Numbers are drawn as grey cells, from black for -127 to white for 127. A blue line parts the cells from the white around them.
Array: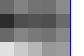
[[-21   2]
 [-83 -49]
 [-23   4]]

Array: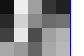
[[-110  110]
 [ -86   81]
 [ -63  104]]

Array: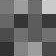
[[ -6  29]
 [-24 -74]
 [-52 -15]]

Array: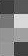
[[-64 -40]
 [-10  89]
 [ 21  32]]

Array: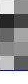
[[106  17]
 [-90 -60]
 [-26  37]]

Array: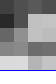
[[-63 -48]
 [-86 -48]
 [-25  16]]
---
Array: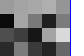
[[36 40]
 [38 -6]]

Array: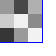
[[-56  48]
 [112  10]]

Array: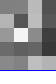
[[  1  58]
 [-42  61]]

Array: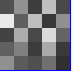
[[ 18 -65]
 [-33  63]]

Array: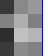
[[ 9 25]
 [47  0]]

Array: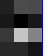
[[ -51  -53]
 [-126 -103]]

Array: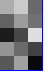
[[ 74 -22]
 [ 27 -13]]

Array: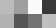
[[ 31 122]
 [-41 -12]]
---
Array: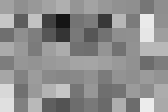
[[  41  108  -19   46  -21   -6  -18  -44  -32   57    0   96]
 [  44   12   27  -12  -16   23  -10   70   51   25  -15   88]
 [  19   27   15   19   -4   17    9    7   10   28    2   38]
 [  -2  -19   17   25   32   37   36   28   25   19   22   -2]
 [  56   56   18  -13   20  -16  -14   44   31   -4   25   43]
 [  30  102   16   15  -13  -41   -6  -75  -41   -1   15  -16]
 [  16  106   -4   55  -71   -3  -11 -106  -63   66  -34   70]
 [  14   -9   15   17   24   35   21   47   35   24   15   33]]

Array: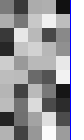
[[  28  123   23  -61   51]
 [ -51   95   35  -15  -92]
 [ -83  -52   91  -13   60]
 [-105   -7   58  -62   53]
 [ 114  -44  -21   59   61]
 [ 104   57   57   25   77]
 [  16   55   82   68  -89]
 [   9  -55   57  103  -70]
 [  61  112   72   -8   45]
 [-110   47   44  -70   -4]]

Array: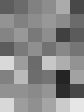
[[102  75  37  16  29  88]
 [-57 -83  21  10  17  17]
 [ 34 -91 -11 -18  58   1]
 [ 19  46  71 -20  29  89]
 [-10   8 -13  15  -5 -35]
 [-36 -63  14  -6  24   4]
 [-20  11  24  13   1  19]
 [-55  43  13   1 -20 -34]]

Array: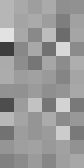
[[ 39  31   7  27  11   1]
 [ 18  33  25  34  31  21]
 [ -6  76  27  21  29 -13]
 [ 24  11  43  21  36  56]
 [ -6  83  -9  66  28 -50]
 [ 40  20  15  27  17  18]
 [ 37   5  26  33  29  44]
 [ 46  12  38  -9  13  43]
 [ 11  88 -14  40   8 -66]
 [ 37 -19  61   9  40  98]
 [ 33  -1  29  42  36  54]
 [ 17  15  42  30  41  54]]

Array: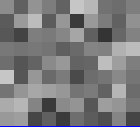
[[-58   5 -48 -35 -17 -68 -31 -57  30  25]
 [ -9  21  30 -40  20  10 -69   4  54  43]
 [-19  54 -29  -4 -11  23  32  39  21 -11]
 [-10   9 -10 -18 -53  -4 -21  23 -41  70]
 [ -1  30  62 -25 -28  24  10 -28 -42 -17]
 [ 60  49   1   4 -21 -32 -11  -7 -11  -7]
 [  2 -24 -75 -31  38   6  -5  -1 -60 -40]
 [ 17 -30  -3  25 -69  23 -35  60  26 -36]
 [ -1 -18 -13  55  70 -29  -2  19 -31  12]]

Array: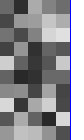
[[-48  18  59  65  23]
 [ 88 -86 -28  43 -41]
 [-55  79  40 -73  88]
 [-58  36 -58  13   9]
 [-22 -22 -78 -86 -28]
 [ 73 -41 -72 -29  78]
 [-40 -26 -78  21 -61]
 [ 96  85   2 -53 -12]
 [ 45  69  29  24 -56]
 [-18   2  43 -81 -22]]

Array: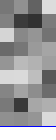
[[ 90  21  13  16]
 [ 47  39 -70  -6]
 [-19  13  35   5]
 [-39  62  90  89]
 [ 31  50  58  21]
 [ 37  26  -8 -21]
 [-12  21   8  85]
 [ -4 -78 -68   1]
 [ 92 -29  17  -8]]

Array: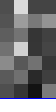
[[  -4 -109  -73  -48]
 [ -64  -86  -15  -37]
 [ -72  -13  -39   11]
 [ -58  -73   81  -14]
 [ -62  -74  -12  -33]
 [  20   -6   28  -44]
 [ -59  -59   90  -49]]
